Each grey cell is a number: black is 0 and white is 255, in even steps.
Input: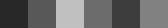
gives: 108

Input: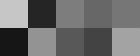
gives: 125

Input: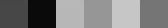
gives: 150

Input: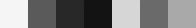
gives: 214

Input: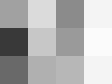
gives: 219

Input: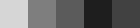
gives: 91

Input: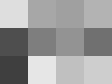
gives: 167
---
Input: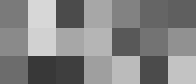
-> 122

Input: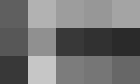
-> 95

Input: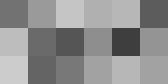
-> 114

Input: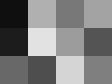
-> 15

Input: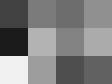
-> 65

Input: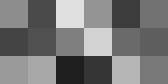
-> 141
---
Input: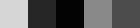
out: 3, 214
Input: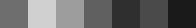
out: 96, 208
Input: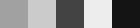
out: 67, 237
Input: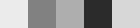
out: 174, 235
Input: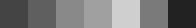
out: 160, 207
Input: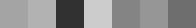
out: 204, 204
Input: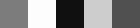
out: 16, 253
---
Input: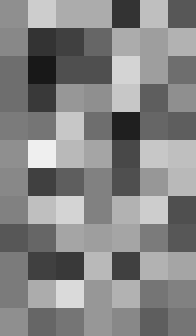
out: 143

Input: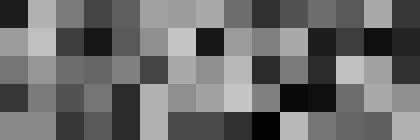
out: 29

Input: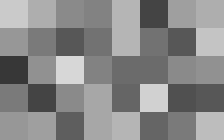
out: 202

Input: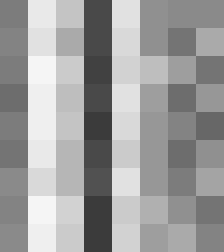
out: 124

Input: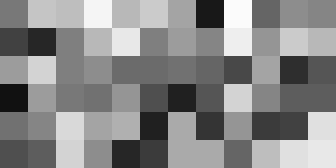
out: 120

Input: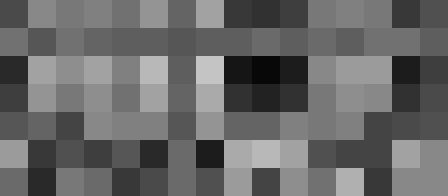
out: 74

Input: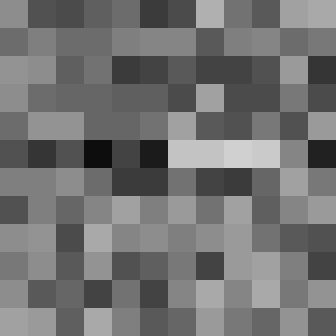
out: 141

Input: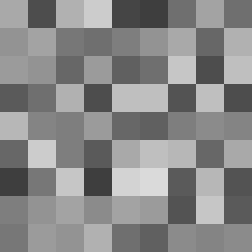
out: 169

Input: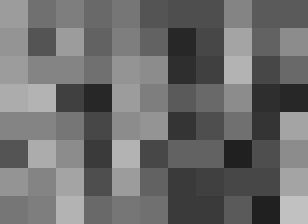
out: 156
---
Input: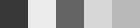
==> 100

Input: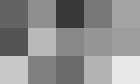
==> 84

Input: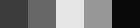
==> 59

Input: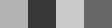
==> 103

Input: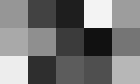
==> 30

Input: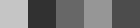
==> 76
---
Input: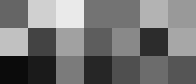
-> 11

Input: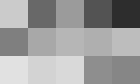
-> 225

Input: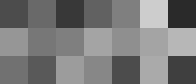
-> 113

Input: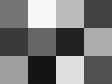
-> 158

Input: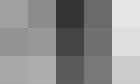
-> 168

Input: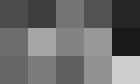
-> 103
